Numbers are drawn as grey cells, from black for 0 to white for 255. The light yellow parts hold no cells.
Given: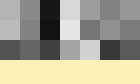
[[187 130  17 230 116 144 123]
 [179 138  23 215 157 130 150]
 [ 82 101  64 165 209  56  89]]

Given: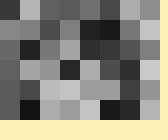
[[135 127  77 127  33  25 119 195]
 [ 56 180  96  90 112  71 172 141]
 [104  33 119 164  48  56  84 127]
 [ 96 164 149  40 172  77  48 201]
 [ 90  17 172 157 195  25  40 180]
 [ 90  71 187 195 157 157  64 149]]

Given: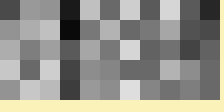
[[ 74 153 147  26 192 105 206  90 214  90  39]
 [173 126 159  90 166 120 214  98 113  68  98]
 [147 199 186  61 153 141 222 133 113 126 105]
 [147 173 192  10 120 179 105 120 166  82  74]
 [199 105 206  68 141 133 105 105 179 141 105]]

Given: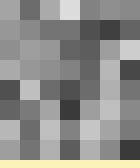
[[ 80 191 108  80 108 176 116]
 [151 137 116 116  80  64 100]
 [170 151 143 130 100 183  72]
 [143 158 151 100  93 158 205]
 [100 122 164  58 158 191 137]
 [164 108 170 220 130 143 137]
 [158 116 176  93 176 137  58]
 [183 108 191 130 197 164 122]]

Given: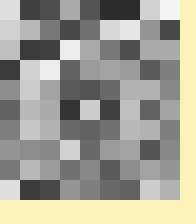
[[192  59  65 237 170 120  78 170 170]
 [223  59  72 148 127 105  98 204 178]
 [223  65  78 170  84  44  44 210 244]
 [210 184 120  72 113 216 230 148  72]
 [148 141 135 210 105 155 163  84 135]
 [120 184 155 113 135  90 141 163 148]
 [141 204 163  90  84 105 178 178 135]
 [ 98 184 170  52 204  65 192  98 163]
 [127 198 178 105  98 113 184 178 127]
 [ 59 210 237  98 155 163 155  90 127]]

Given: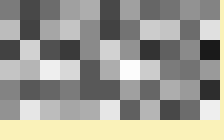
[[ 66 210  80  58 138 210 146  51  96 138  26]
 [131  88 102 123  88  88 160 102 173 154  45]
 [123  72 108 160 173  72 160 102 115 146 131]
 [188  66 166 196 138  66 115 204 196 108 224]
 [146 230 188 166 173 230  96 181  72 108 238]
 [196 181 238 216  88 173 252 204 123 115 154]]

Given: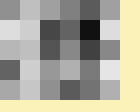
[[221 206  71  99  17 221]
 [183 191  84 136  65 136]
 [168 198 144  91 115 176]
 [ 99 206 152 176 122 229]
 [144 191 160 128  91 160]]

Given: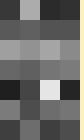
[[ 56 172  43  49]
 [ 63 109  63  77]
 [ 89  96  83  83]
 [123  77 109 117]
 [103  96 117 123]
 [159 146 165 138]
 [ 31  69 229  37]]
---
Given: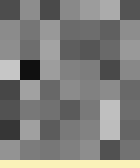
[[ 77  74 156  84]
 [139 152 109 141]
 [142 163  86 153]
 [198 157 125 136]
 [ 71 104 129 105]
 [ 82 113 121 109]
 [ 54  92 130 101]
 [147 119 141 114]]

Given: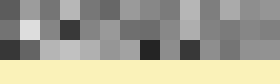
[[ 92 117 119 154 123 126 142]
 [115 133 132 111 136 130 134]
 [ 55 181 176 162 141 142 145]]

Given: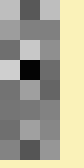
[[190 190]
 [157 128]
 [111 143]
 [207 108]
 [115 101]
 [117 130]
 [111 135]
 [131 150]]

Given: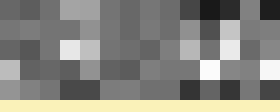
[[103 112 162 104 108  25 129]
 [118 116 145 104 110  80 123]
 [101 117 191 110 126 114 106]
 [188 103 146  92 119 251 129]
 [148 117  73 125 112 100 119]]

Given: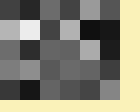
[[ 65 108 154]
 [181  67  16]
 [109 101 171]
 [125  89 100]
 [ 56 100  69]]

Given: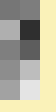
[[118]
 [175]
 [127]
 [141]
 [162]]
